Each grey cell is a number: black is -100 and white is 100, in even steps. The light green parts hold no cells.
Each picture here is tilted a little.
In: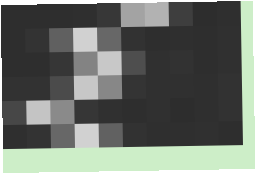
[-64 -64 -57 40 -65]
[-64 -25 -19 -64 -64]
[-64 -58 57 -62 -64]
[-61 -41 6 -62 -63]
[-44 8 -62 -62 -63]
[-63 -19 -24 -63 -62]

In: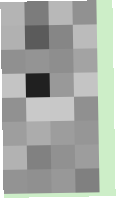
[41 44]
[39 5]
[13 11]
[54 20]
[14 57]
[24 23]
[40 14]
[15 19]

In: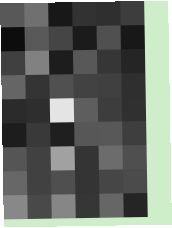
[-31 -81 -63]
[-90 -46 -37]
[-50 -77 -58]
[-21 -37 -50]
[-66 79 -52]
[-77 -76 -31]
[-33 26 -15]
[-19 -38 -45]
[7 5 -20]

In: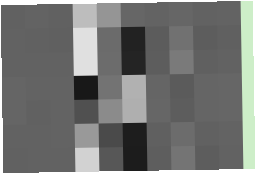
[-24 -24 17 -22 -23]
[-23 -25 -16 -28 -27]
[-23 -23 -15 -27 -25]
[-21 -22 -10 -21 -21]
[-21 -22 9 -20 -21]
[-23 -22 -42 -25 -24]
[-24 -23 -32 -26 -27]

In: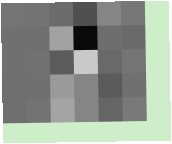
[-8 -15 4]
[-12 27 -14]
[-12 -28 -18]
[-13 21 -29]
[-13 29 -21]

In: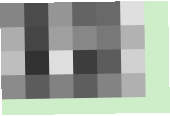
[4 17 -18]
[36 25 -6]
[49 74 -28]
[9 2 3]

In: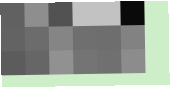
[-24 -36 52]
[-22 4 -14]
[-28 14 -12]

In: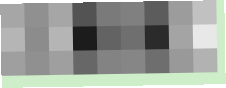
[30 30 -4 -28 51]
[42 42 -22 -66 82]
[25 25 3 -14 40]
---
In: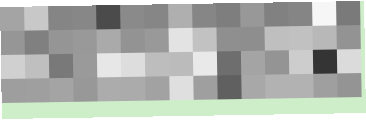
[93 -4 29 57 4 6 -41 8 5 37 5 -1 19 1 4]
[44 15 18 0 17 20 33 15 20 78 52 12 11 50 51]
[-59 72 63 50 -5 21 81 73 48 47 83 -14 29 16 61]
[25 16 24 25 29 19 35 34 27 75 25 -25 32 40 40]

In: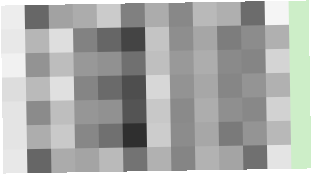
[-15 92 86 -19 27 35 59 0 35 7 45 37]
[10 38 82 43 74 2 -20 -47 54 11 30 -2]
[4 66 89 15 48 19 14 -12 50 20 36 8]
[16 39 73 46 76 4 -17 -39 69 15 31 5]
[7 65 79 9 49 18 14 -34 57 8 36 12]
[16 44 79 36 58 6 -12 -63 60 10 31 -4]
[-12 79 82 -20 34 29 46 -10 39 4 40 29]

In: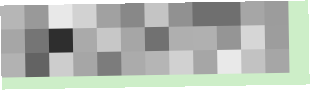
[30 22 43 20 82 65 26 7 54 14 -13 -13]
[68 23 30 -8 -64 33 56 30 -11 37 38 17]
[52 30 40 -22 61 30 -3 34 42 64 30 83]

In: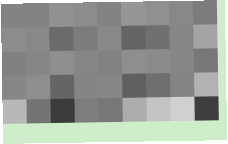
[7 -3 3 2 14 10 3 18 13]
[5 29 10 7 -16 -3 7 -21 -12]
[6 -6 1 5 11 5 2 11 9]
[4 40 6 11 -21 4 5 -25 -13]
[63 -51 44 -9 -54 -2 -7 35 54]

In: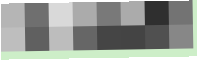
[-63 -10 42 -13 70 34 -5 34]
[-37 6 49 -25 48 -20 -46 -47]

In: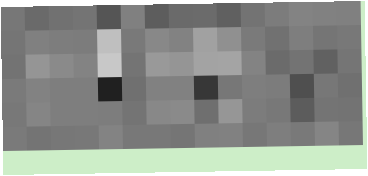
[1 0 -7 -17 -11 -9 -33 0 -27 -17 -16 -25 -10 -3 3]
[-8 -6 -8 0 -2 -3 50 -5 7 2 26 13 -4 -11 -1]
[-24 -8 -10 17 8 3 57 -9 20 17 28 29 3 -16 -10]
[-7 -12 -4 2 -1 -1 -75 -12 1 1 -57 -7 -1 -3 -38]
[-9 -10 -6 4 -1 -1 -2 -9 7 8 -13 18 -3 -6 -28]
[4 -7 -4 -9 -7 -6 3 -6 -6 -8 0 1 -7 -1 -5]

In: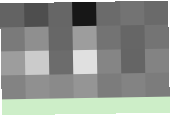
[-10 -17 -22 -39 -20 -82 -16]
[-20 -9 -4 12 -19 23 -10]
[-21 3 23 59 -15 76 4]
[3 -3 3 13 8 17 -3]

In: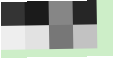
[5 -70 -59 -79]
[-7 52 87 77]
